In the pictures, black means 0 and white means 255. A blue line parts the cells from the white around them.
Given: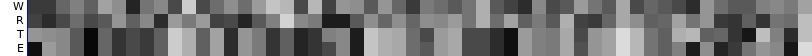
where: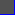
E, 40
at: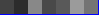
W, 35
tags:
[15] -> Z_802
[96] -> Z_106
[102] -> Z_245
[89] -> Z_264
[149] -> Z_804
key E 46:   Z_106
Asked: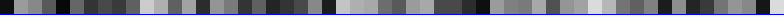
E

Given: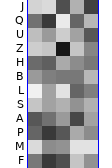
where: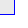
Q, 3
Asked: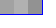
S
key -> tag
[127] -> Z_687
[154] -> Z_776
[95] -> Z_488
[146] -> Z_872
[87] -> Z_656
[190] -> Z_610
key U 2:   Z_776
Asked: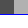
J
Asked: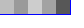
U

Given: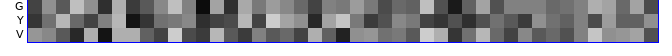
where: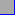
G, 16
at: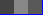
V, 35
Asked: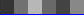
V
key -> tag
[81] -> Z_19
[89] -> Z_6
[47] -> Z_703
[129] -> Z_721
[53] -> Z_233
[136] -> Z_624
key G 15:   Z_703
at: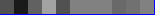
G, 30

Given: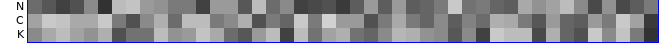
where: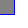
C, 32
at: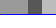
N, 14
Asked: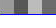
N
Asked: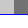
N
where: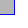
K, 27
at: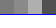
C, 14

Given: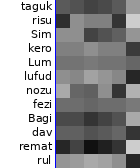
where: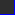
risu, 1
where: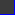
kero, 6
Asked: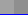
rul
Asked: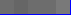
fezi
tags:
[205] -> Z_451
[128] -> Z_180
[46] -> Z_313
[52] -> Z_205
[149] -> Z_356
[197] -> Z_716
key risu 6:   Z_451
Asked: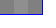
kero
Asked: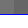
Lum

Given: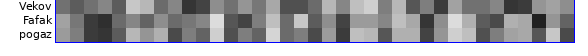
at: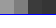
pogaz, 1
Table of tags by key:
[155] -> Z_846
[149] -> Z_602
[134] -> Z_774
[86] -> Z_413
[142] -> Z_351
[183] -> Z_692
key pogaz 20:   Z_846

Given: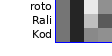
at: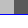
Rali, 3
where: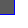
Rali, 4

